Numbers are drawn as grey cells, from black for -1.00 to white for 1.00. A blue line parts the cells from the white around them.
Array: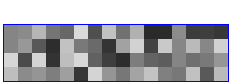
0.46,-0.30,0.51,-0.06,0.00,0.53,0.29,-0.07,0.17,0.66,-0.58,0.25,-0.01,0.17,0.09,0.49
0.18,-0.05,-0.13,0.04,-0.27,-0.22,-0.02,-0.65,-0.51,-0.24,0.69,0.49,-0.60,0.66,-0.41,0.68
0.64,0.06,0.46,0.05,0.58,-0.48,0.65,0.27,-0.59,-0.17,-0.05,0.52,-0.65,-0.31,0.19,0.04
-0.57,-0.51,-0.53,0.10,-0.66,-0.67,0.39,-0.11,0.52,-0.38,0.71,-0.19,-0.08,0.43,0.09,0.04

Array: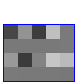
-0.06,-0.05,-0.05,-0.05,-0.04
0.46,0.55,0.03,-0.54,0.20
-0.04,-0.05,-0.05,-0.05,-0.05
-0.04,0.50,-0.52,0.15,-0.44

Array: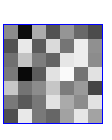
0.28,0.80,0.27,-0.20,-0.05,0.83,-0.38
0.77,0.10,0.33,0.77,-0.06,-0.30,-0.05
-0.46,0.21,-0.03,0.55,0.10,-0.09,0.56
0.77,-0.09,0.96,0.77,-0.28,-0.93,-0.04
0.10,0.86,0.80,-0.22,-0.02,0.53,-0.12
0.13,0.86,-0.08,0.71,-0.29,0.83,-0.36
-0.40,-0.18,0.17,-0.36,0.35,-0.90,0.09

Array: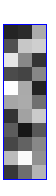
0.42,-0.14,-0.57
0.14,0.96,0.47
0.07,-0.23,-0.45
-0.31,-0.82,-0.28
0.59,0.27,-0.60
-0.12,0.34,0.30
-0.73,0.33,0.99
0.06,-0.47,-0.41
-0.60,0.07,0.80
0.62,0.56,-0.37
0.34,-0.66,-0.72

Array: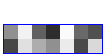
0.70,-0.43,0.84,0.13,0.36,0.76,-0.44
-0.37,-0.18,0.97,-0.65,-0.24,0.90,0.13

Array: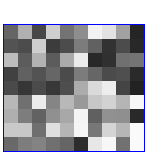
0.96,-0.11,0.94,0.81,-0.65,-0.21,-0.12,0.03,-0.02,-0.18
0.96,0.43,0.66,-0.07,0.92,0.42,0.75,-0.13,0.57,0.58
-0.68,0.12,0.14,-0.25,0.91,0.32,0.13,-0.23,-0.02,0.37
0.94,0.42,0.65,0.56,0.20,0.44,0.04,0.85,-0.12,0.44
-0.73,-0.47,0.86,0.71,0.35,-0.39,-0.56,-0.41,-0.58,-0.42
-0.67,-0.38,-0.41,-0.20,-0.03,-0.41,-0.20,-0.35,-0.24,-0.49
-0.09,-0.12,-0.62,-0.69,0.84,0.33,-0.28,0.40,-0.28,0.48
-0.69,-0.40,-0.61,-0.24,-0.03,-0.40,-0.53,0.62,-0.40,-0.35
-0.71,0.26,0.77,0.90,0.11,-0.10,0.62,-0.44,0.38,-0.21

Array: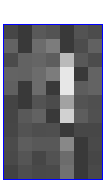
-0.43,-0.55,-0.11,-0.42,-0.43,-0.39,-0.48
-0.45,-0.55,-0.15,-0.36,-0.45,-0.33,-0.43
-0.43,-0.55,0.07,-0.31,-0.31,-0.27,-0.41
-0.44,-0.44,-0.55,-0.38,-0.39,-0.35,-0.45
-0.37,-0.27,0.64,-0.55,-0.23,-0.30,-0.46
-0.38,-0.35,0.27,-0.41,-0.35,-0.55,-0.47
-0.22,-0.27,0.81,-0.55,-0.15,-0.55,-0.25
-0.22,-0.55,0.81,-0.03,-0.15,-0.23,-0.22
-0.40,-0.31,0.46,-0.27,-0.21,-0.23,-0.41
-0.24,-0.40,-0.55,-0.03,-0.15,-0.55,-0.22
-0.40,-0.35,-0.55,-0.35,-0.30,-0.55,-0.45

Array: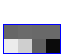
-0.91,-0.25,0.62,0.85
-0.18,-0.18,-0.16,-0.19
